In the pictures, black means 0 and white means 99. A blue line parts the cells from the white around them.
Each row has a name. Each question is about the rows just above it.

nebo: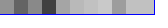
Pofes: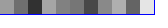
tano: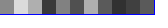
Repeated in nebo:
[75]
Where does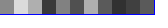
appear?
tano

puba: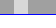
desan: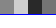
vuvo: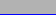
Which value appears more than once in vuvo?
[69]
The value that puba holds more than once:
[62]
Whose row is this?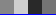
desan
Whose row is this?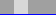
puba

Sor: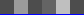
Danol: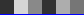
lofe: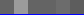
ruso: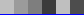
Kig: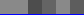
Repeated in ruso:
[74]
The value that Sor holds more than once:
[30]
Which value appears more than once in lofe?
[39]
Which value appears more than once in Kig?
[53]
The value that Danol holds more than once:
[19]

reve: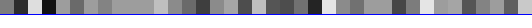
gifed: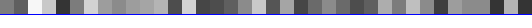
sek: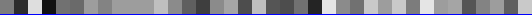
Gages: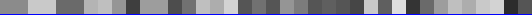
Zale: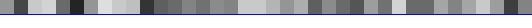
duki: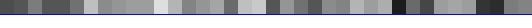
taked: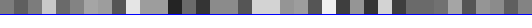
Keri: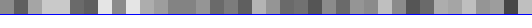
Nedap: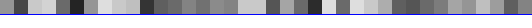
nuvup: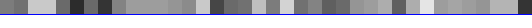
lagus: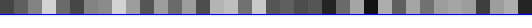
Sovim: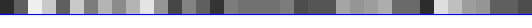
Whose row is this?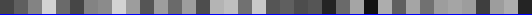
lagus
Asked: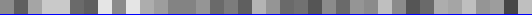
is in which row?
Keri
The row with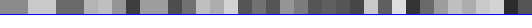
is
Gages
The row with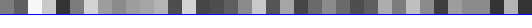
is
gifed
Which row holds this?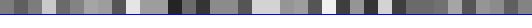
taked

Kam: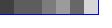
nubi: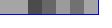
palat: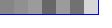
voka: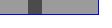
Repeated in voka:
[60]
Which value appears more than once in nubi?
[64]
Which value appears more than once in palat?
[60]
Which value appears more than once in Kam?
[36]
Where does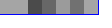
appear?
nubi
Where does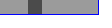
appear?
voka

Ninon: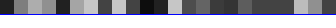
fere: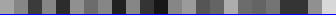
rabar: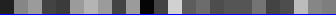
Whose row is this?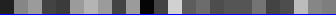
rabar
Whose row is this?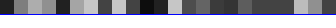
Ninon
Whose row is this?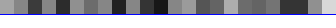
fere

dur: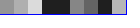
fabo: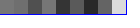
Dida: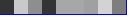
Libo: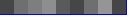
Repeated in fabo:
[46]
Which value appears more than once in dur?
[12]
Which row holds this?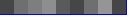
Libo
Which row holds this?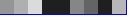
dur
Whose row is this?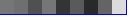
fabo

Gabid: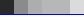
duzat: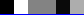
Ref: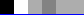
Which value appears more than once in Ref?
[67]
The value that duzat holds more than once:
[51]
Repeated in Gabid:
[71]
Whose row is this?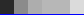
Gabid
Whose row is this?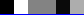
duzat
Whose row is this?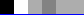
Ref

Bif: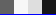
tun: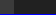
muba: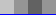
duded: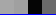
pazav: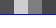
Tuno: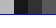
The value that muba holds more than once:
[58]
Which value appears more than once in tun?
[13]
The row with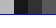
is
Tuno

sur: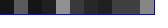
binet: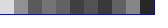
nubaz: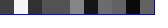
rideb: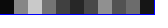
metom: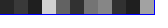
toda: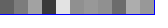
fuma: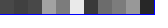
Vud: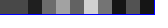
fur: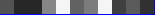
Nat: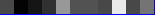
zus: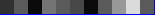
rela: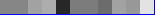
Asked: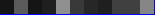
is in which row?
sur
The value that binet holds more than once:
[38]
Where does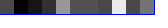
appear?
Nat
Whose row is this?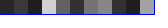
metom

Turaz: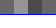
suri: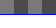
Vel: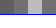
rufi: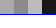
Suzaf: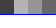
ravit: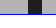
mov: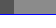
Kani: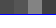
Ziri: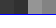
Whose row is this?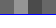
Turaz
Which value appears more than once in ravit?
[70]
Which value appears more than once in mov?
[54]

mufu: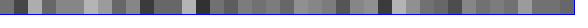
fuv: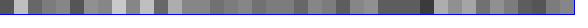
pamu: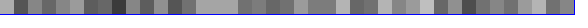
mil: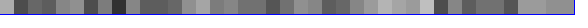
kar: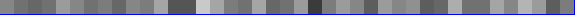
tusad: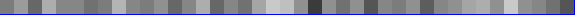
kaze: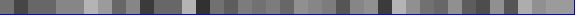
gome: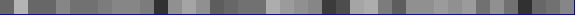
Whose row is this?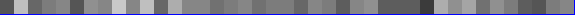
fuv
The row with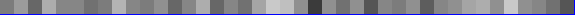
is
tusad

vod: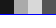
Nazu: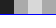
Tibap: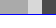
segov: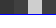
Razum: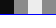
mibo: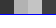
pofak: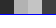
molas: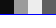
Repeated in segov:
[25]
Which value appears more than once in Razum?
[54]
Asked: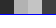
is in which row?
pofak
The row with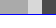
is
Tibap
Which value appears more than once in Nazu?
[66]
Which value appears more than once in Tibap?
[66]

